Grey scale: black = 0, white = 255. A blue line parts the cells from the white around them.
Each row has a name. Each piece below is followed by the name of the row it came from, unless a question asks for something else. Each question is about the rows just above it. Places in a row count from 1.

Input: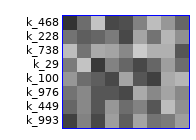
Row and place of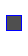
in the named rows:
k_468, 5
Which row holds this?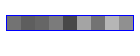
k_228

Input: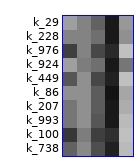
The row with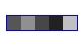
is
k_449
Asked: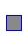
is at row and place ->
k_738, 2
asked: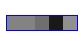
k_228

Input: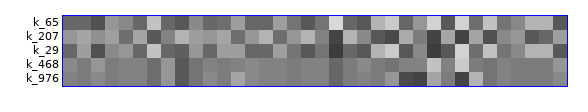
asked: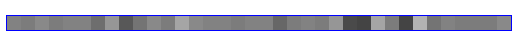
k_976
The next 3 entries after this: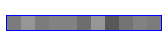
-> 130 137 130
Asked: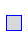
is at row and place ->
k_65, 20
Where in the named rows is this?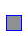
k_207, 3
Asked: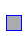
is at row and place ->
k_207, 25
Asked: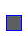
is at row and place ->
k_29, 9
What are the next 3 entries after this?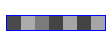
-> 81 137 150

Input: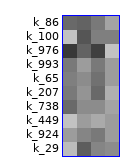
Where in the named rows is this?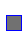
k_65, 3
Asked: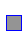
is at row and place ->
k_207, 2
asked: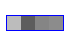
k_29

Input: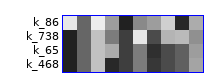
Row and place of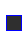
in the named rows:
k_65, 7
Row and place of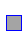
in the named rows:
k_468, 10
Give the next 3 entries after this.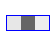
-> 157 33 137

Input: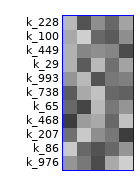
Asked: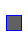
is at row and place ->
k_738, 5
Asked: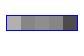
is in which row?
k_449
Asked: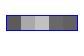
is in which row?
k_738
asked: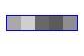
k_100
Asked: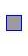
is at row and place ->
k_468, 2
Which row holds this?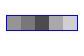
k_976

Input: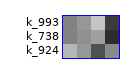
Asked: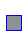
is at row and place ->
k_738, 2
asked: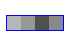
k_924
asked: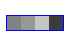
k_993
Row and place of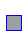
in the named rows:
k_738, 3
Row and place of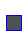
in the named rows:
k_924, 3
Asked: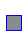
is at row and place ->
k_924, 4

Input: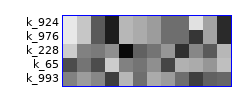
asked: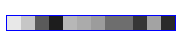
k_976
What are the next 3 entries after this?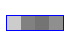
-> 69 177 171
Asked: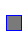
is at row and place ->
k_228, 3

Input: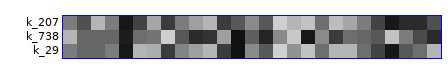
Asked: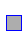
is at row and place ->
k_29, 7
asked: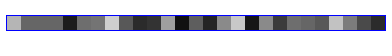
k_738
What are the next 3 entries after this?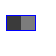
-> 159 181 59
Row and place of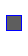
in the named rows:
k_738, 14
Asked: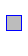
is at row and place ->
k_207, 20
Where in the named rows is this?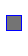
k_738, 7
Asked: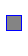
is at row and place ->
k_29, 9

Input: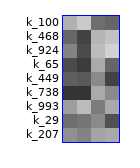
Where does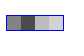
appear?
k_924
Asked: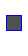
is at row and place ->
k_29, 4
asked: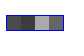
k_65
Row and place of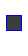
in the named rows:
k_65, 2
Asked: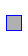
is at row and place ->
k_100, 1

